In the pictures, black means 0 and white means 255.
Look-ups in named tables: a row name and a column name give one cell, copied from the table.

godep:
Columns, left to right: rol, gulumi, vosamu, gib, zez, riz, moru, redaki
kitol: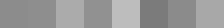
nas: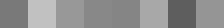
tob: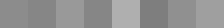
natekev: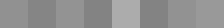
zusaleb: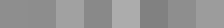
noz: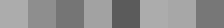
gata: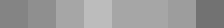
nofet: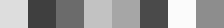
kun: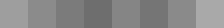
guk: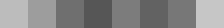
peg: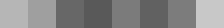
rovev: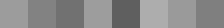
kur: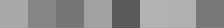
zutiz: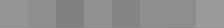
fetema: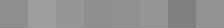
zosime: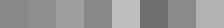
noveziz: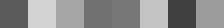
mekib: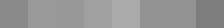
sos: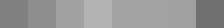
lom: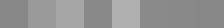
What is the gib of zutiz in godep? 144
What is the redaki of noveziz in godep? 155
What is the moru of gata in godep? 157
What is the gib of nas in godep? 136
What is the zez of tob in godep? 175
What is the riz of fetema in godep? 149
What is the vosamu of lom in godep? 166
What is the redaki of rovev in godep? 127
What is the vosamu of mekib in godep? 152
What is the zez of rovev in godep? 95
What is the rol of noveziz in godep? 91
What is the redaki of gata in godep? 114
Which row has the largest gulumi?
noveziz

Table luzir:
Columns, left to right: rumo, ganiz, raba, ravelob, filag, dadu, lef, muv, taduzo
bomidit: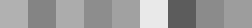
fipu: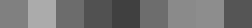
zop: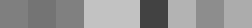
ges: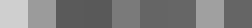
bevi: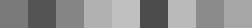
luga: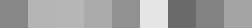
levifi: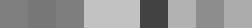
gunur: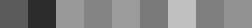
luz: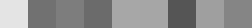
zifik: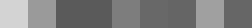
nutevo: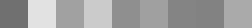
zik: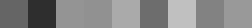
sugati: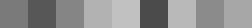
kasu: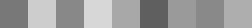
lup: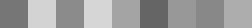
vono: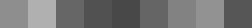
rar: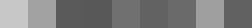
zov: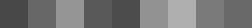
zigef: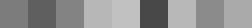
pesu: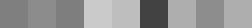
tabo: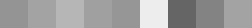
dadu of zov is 146
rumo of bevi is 122
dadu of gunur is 122
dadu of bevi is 76
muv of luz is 159
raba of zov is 149
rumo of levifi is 127
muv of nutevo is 130

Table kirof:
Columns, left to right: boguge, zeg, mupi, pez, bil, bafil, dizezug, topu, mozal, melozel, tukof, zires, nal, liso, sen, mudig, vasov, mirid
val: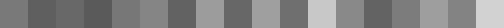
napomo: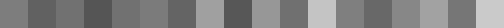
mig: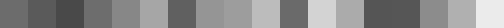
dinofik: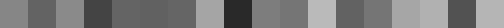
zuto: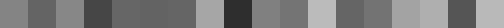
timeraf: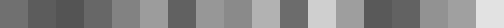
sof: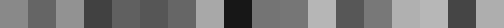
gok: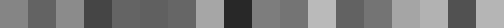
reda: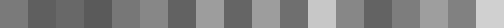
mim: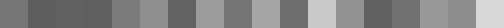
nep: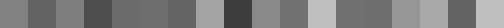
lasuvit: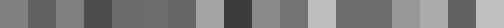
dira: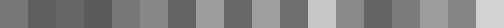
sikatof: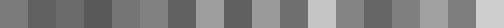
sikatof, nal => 132
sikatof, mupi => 107
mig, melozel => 188
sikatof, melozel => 154
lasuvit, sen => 151
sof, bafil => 86
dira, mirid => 210
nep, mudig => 169
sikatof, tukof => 111
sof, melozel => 116
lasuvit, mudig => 171
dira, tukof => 111
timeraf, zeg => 92

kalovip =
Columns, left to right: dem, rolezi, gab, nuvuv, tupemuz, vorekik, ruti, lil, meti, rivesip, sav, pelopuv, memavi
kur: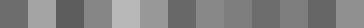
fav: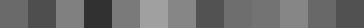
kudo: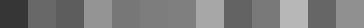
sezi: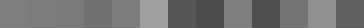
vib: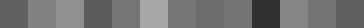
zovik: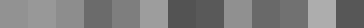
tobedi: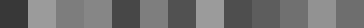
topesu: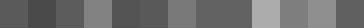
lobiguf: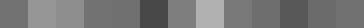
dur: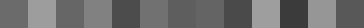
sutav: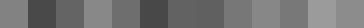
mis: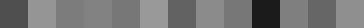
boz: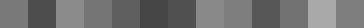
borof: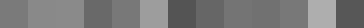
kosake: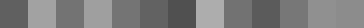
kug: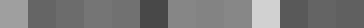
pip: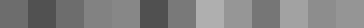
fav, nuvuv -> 49
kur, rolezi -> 164
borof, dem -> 122
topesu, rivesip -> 172
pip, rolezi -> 81
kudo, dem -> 54
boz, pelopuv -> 169
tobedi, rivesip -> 93
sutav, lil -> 96
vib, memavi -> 95
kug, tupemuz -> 113
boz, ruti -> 80
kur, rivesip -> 109
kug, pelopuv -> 100
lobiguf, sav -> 88
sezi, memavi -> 97
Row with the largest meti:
pip

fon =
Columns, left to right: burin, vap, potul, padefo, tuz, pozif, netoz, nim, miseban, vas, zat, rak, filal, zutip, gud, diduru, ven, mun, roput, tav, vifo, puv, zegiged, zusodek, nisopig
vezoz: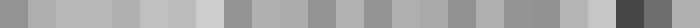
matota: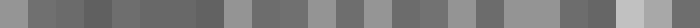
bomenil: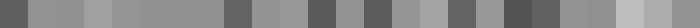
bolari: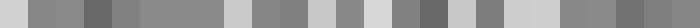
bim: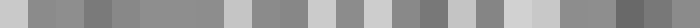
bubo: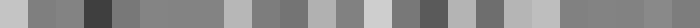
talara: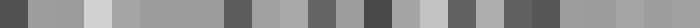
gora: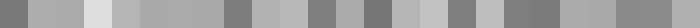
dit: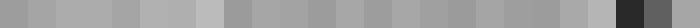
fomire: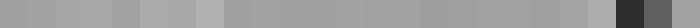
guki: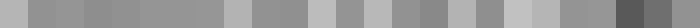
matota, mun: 108
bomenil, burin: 96
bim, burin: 201
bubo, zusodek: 137
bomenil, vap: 147
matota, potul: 107
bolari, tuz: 130
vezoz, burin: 147
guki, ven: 179
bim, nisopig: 139
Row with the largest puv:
vezoz

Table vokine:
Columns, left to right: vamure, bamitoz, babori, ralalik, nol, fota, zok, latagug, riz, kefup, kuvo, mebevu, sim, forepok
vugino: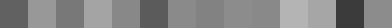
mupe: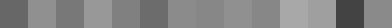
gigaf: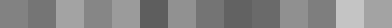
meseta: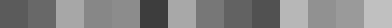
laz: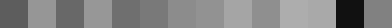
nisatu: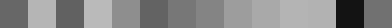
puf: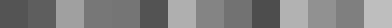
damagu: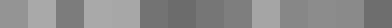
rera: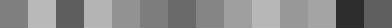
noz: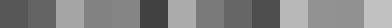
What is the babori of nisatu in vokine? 97
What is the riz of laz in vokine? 165
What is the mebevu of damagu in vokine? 140
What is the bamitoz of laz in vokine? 150
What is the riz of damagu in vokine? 126
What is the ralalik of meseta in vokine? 135
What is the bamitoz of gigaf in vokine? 117
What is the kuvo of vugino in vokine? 180
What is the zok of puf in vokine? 175
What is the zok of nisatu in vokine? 119
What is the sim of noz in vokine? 145
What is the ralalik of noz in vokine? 130
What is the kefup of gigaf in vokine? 106
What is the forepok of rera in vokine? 95
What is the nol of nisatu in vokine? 142
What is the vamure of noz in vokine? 87
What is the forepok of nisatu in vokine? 113
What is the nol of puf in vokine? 117
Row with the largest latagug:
laz

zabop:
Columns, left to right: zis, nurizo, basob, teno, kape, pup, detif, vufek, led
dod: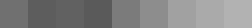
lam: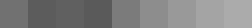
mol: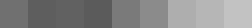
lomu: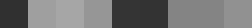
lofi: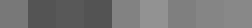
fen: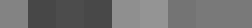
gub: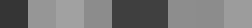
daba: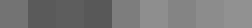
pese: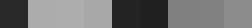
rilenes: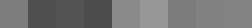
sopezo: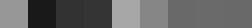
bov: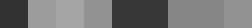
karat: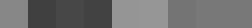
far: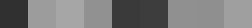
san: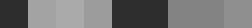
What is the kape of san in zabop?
46
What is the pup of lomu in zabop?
51
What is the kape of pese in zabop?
35
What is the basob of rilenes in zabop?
83
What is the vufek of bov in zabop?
134
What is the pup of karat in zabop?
150
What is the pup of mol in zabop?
139
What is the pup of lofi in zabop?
146
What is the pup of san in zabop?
45
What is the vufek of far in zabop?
143
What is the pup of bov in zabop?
55
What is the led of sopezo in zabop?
105
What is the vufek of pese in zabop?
129
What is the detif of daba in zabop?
132
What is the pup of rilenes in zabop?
151
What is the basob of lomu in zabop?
166
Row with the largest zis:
sopezo

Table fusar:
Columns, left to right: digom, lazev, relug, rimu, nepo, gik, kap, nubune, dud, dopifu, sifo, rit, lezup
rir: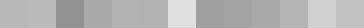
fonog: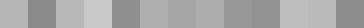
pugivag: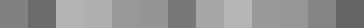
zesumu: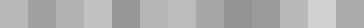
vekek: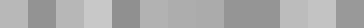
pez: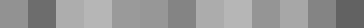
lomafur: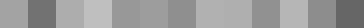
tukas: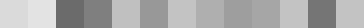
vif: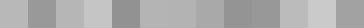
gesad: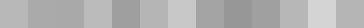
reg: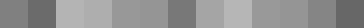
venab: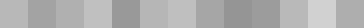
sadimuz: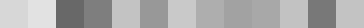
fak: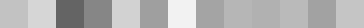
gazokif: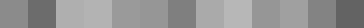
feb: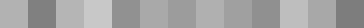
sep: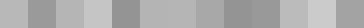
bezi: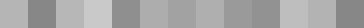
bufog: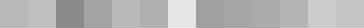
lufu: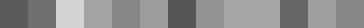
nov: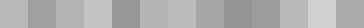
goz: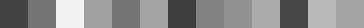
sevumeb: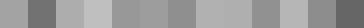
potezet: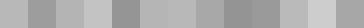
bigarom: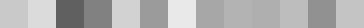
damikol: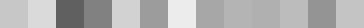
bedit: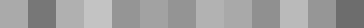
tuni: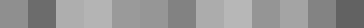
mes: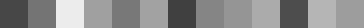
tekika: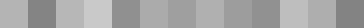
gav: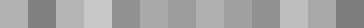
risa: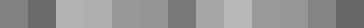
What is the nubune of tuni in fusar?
172
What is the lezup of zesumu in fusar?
171
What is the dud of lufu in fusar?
165
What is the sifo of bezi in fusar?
190
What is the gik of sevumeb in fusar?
157
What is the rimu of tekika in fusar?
201
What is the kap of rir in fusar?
224
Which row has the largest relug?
goz

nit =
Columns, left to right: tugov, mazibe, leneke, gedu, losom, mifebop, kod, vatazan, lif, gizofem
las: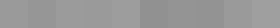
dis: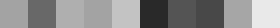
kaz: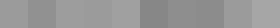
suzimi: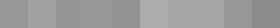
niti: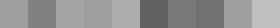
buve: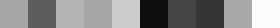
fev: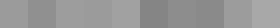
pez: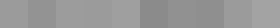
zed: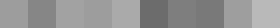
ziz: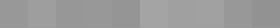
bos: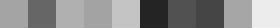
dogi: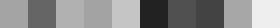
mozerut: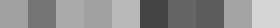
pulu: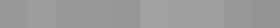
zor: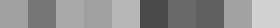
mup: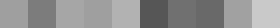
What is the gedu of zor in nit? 160
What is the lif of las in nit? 154
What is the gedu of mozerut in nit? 160
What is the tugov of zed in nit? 157
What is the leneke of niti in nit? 164
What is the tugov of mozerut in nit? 161
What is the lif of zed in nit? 158
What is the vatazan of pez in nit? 143
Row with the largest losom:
buve

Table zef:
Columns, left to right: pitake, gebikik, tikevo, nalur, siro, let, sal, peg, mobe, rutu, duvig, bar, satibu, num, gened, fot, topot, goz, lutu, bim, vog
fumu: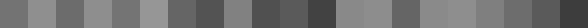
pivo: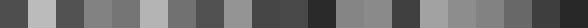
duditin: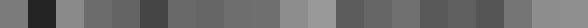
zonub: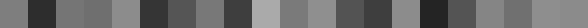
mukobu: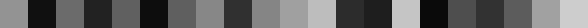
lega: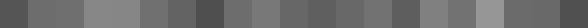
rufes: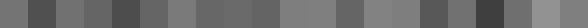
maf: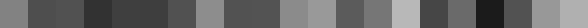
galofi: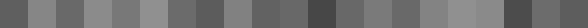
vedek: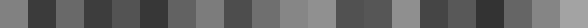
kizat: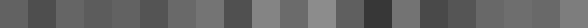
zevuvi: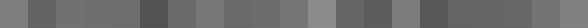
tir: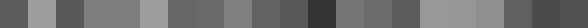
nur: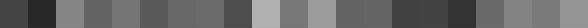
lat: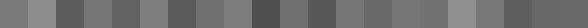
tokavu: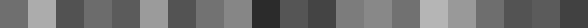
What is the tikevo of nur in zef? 133
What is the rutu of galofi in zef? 98
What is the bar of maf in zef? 153
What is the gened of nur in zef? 64
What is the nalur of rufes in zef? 101
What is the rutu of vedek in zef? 111
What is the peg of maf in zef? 141
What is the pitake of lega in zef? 85
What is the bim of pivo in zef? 62
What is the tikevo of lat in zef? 93
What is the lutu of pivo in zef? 104
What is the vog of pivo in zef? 40
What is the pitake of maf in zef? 130
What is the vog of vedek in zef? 163
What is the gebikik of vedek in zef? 59
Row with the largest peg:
maf

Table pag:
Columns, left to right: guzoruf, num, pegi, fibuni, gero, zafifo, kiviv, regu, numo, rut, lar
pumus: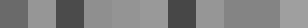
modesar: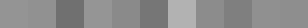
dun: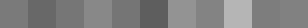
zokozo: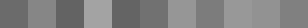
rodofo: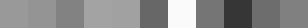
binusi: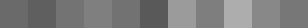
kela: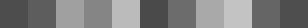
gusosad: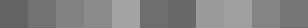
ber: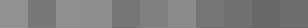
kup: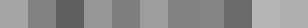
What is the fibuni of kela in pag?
133
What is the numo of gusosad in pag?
159
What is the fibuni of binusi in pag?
127
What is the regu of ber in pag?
118
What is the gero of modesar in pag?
138
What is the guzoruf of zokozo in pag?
107
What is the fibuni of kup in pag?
150
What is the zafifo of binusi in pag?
89
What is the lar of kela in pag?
78
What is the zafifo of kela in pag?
74
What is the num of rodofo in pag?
148
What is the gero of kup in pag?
127
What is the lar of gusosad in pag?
117
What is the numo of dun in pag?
181
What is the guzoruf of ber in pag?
145
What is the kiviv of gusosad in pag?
104
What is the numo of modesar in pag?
127
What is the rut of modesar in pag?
144
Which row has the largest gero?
kela

